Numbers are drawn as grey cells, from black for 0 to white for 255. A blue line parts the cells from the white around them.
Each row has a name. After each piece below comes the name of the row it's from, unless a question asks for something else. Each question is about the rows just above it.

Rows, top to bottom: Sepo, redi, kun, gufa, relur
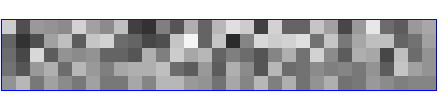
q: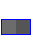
kun
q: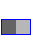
Sepo
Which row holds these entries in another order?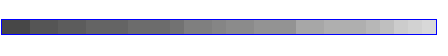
kun

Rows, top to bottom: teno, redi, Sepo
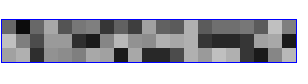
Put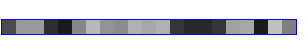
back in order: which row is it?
redi
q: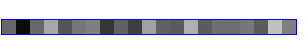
teno

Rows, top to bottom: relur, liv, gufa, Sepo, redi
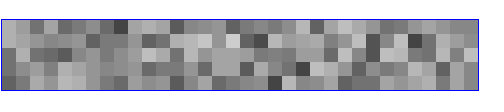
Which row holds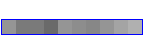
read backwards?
Sepo
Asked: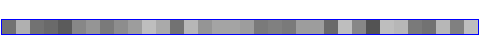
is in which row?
gufa
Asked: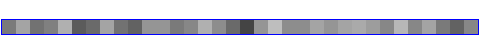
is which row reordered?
Sepo
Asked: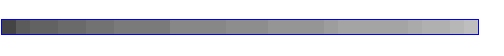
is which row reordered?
relur
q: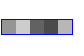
liv
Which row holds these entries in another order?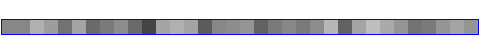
relur

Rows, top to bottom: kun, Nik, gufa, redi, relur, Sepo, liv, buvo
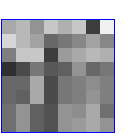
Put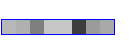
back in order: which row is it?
gufa
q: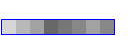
Nik
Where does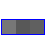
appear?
redi
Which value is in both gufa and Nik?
[184]
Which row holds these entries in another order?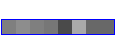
relur
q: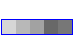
Nik

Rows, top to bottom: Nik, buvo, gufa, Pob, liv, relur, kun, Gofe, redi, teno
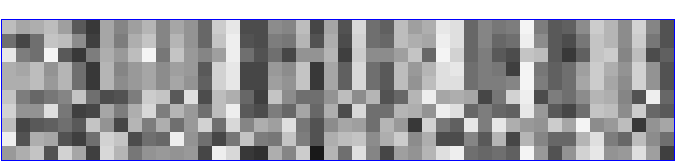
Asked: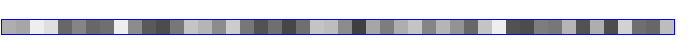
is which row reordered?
buvo
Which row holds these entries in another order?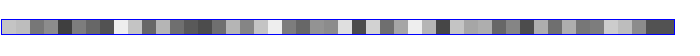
relur
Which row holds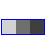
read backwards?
redi
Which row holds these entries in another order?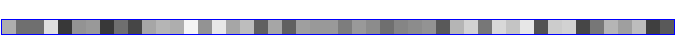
Pob
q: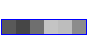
kun
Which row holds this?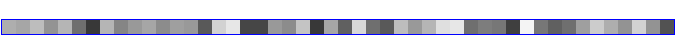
Pob

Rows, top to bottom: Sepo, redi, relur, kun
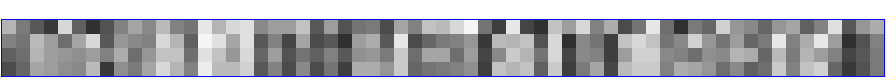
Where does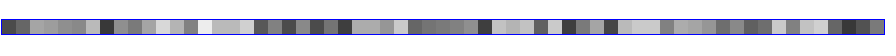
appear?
kun
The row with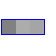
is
kun
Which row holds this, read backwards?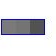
Sepo
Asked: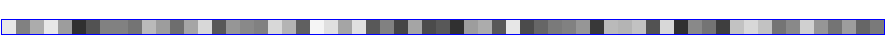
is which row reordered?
redi
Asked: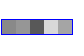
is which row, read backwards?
redi
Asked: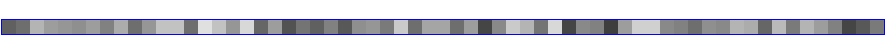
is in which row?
relur

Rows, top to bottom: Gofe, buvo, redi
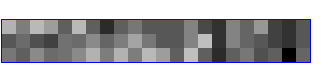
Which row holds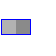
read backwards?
redi
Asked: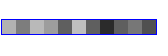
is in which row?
redi
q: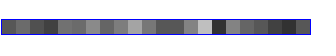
buvo
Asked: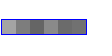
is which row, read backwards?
buvo
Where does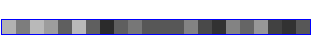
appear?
Gofe

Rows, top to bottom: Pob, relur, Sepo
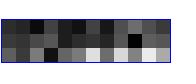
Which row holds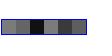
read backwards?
Sepo
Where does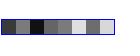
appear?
Sepo

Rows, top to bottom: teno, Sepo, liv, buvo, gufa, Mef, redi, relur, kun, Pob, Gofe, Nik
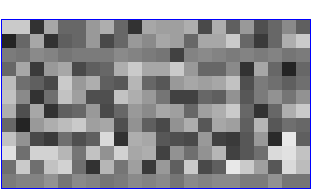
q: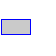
teno
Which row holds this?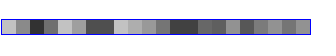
Mef
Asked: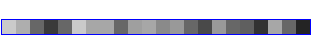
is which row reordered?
Sepo
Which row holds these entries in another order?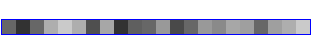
redi
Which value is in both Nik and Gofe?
[117]
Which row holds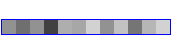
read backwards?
Pob
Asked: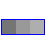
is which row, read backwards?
Mef

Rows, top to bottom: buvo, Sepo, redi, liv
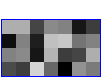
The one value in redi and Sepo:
[130]
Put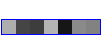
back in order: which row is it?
redi
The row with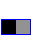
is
liv
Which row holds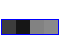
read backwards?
buvo
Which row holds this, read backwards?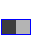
redi

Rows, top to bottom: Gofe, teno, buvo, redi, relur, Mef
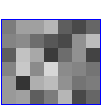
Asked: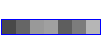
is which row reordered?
Mef
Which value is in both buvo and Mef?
[94]
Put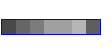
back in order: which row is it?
Gofe
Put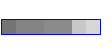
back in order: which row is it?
redi
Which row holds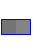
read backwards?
redi
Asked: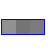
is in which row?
relur

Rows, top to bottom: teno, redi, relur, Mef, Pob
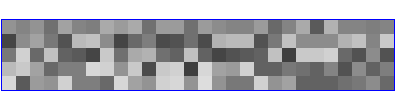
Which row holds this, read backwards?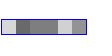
Pob
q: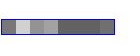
Pob
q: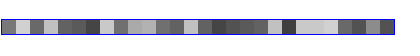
relur
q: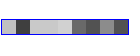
relur

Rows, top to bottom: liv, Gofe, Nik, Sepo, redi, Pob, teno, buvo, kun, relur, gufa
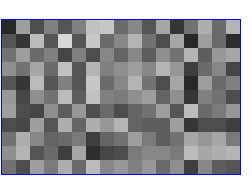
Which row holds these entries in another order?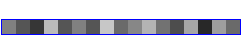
redi
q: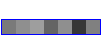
Pob
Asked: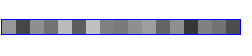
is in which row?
Pob
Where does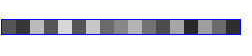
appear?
Gofe
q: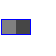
Nik
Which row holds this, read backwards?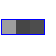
buvo
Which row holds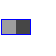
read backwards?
buvo

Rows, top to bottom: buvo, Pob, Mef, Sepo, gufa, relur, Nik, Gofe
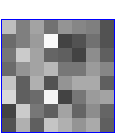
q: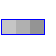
Gofe
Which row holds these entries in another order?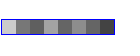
Nik
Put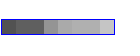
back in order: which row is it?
Gofe
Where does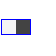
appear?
relur
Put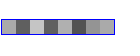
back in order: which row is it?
gufa
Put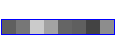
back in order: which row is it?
Mef
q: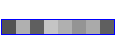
Gofe

